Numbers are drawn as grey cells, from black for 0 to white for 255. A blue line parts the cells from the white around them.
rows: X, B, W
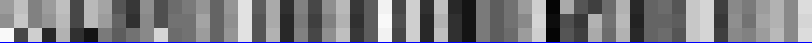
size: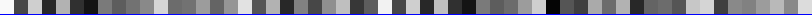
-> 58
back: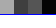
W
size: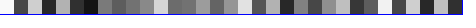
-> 33
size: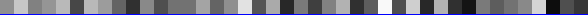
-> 42
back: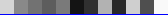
B
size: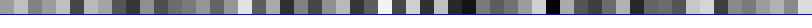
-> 58
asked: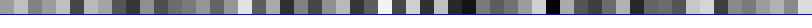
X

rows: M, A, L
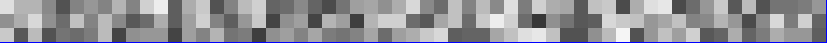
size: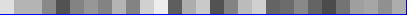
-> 29
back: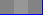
M
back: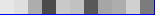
M
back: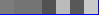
M
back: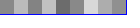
M

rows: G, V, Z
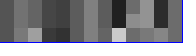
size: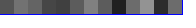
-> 13
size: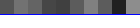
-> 10
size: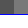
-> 2

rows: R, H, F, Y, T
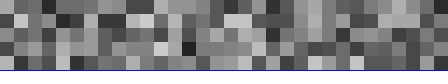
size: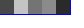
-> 5
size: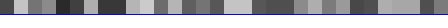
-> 32

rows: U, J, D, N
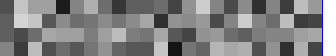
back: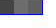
U
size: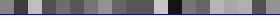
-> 20
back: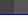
D
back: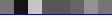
N
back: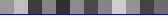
U
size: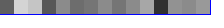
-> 15
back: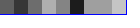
U

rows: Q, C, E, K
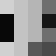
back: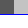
K
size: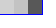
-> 3
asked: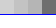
Q
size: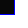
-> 1
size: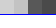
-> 4
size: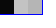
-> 3

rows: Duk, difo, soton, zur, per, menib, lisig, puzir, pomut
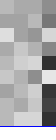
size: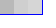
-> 3
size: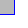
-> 1
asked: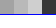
lisig
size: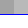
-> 2
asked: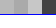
puzir
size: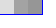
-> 3

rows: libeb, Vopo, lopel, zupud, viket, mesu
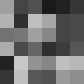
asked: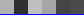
Vopo
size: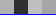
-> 4

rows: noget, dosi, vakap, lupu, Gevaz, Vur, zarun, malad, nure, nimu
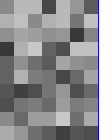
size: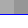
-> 2
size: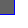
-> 1
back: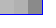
dosi
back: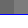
malad

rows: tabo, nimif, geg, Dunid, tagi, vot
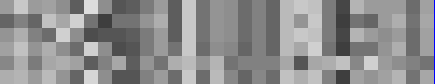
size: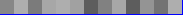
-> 13
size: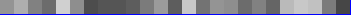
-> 25
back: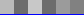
vot
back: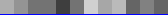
Dunid
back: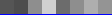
Dunid
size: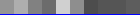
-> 10

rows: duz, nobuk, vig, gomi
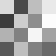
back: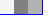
vig
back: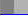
vig
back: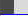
duz
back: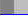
gomi
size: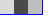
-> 3
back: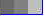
gomi
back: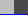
duz

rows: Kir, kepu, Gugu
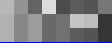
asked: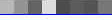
Kir
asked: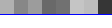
kepu

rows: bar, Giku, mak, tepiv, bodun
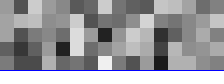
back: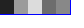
mak
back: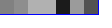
bodun
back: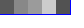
bar

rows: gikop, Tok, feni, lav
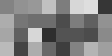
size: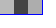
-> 3
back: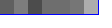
Tok
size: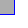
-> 1
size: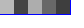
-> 5

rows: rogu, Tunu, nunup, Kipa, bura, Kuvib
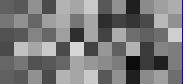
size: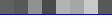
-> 8
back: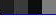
bura
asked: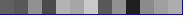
rogu

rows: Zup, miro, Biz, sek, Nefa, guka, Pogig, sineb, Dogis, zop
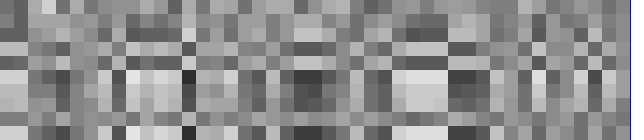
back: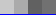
sineb
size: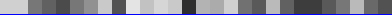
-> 28
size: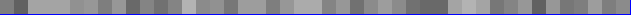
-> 45
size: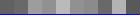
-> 10

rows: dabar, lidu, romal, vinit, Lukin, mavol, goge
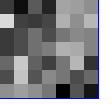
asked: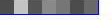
mavol
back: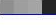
dabar
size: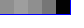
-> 5
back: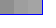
dabar

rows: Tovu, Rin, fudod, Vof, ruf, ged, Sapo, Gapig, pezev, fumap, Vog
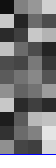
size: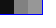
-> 3
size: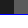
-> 2
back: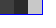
Gapig
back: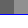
Sapo
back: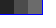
Vof
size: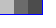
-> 3

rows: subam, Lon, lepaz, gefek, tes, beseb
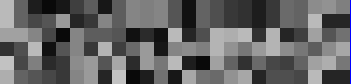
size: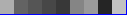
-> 9
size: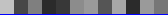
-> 12
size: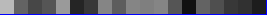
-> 19
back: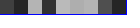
lepaz
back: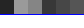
beseb
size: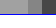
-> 4

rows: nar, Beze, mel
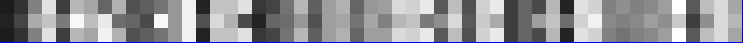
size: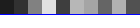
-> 10
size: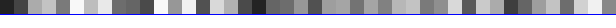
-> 44
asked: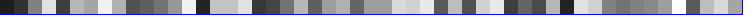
mel
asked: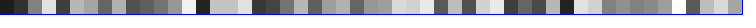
nar
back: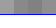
nar

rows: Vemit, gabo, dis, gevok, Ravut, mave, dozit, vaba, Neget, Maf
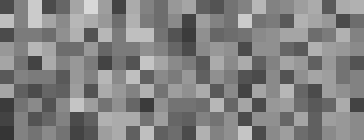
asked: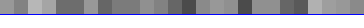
gevok
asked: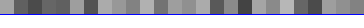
dozit

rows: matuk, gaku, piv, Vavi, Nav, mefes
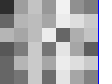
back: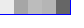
gaku
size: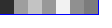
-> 7

